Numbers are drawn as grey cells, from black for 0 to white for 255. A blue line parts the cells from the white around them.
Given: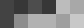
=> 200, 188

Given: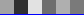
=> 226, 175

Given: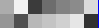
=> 242, 230

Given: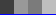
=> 190, 153

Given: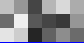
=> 239, 228

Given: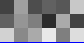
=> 233, 221
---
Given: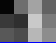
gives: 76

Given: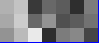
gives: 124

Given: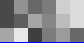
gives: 124

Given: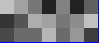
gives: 107

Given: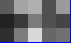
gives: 216

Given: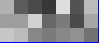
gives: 135

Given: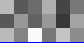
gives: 120

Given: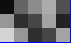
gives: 47

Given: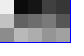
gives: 173

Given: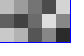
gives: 85
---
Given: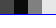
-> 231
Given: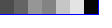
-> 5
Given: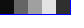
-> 47
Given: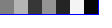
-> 6
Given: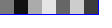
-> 60
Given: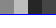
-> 69
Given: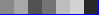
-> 40
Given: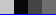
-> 110
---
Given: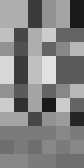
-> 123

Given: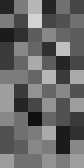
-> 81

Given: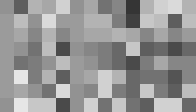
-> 155

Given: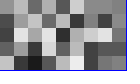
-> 66

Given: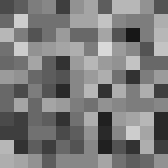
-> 62

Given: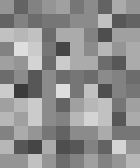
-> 130

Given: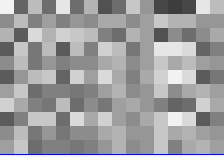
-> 91

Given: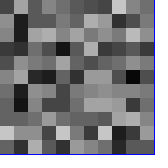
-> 99
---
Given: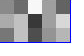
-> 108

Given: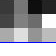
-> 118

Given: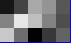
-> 68

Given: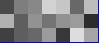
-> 126

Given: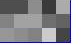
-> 78

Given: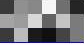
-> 144

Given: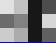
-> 193
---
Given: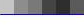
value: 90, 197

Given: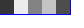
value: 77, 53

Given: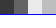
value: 190, 56

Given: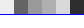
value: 45, 237

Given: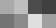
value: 64, 116

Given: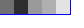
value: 227, 111
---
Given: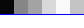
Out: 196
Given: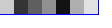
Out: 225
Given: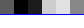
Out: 136
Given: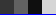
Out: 213
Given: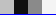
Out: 244
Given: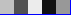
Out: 152
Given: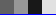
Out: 225
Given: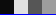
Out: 157
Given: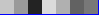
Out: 120
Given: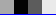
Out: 234
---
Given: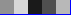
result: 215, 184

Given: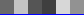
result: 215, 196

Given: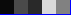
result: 217, 129

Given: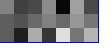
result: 222, 180

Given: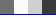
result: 251, 208

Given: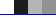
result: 255, 181

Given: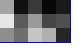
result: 230, 197

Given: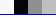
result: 247, 191

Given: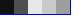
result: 231, 201
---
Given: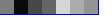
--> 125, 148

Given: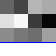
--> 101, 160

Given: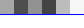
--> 167, 246

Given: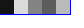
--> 20, 186

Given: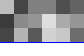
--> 189, 109

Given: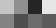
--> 196, 90

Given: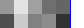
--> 151, 50

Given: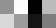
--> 146, 125

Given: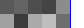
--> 89, 110

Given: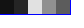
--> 18, 92
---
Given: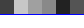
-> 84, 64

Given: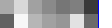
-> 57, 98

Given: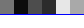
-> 169, 117

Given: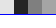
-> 165, 228

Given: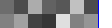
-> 76, 129

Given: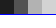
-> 211, 30

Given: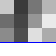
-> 182, 139

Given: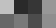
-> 151, 103

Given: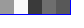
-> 88, 154
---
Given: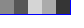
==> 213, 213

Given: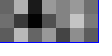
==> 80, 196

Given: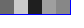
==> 31, 202

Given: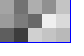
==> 104, 239

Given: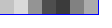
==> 78, 218

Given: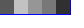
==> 150, 194
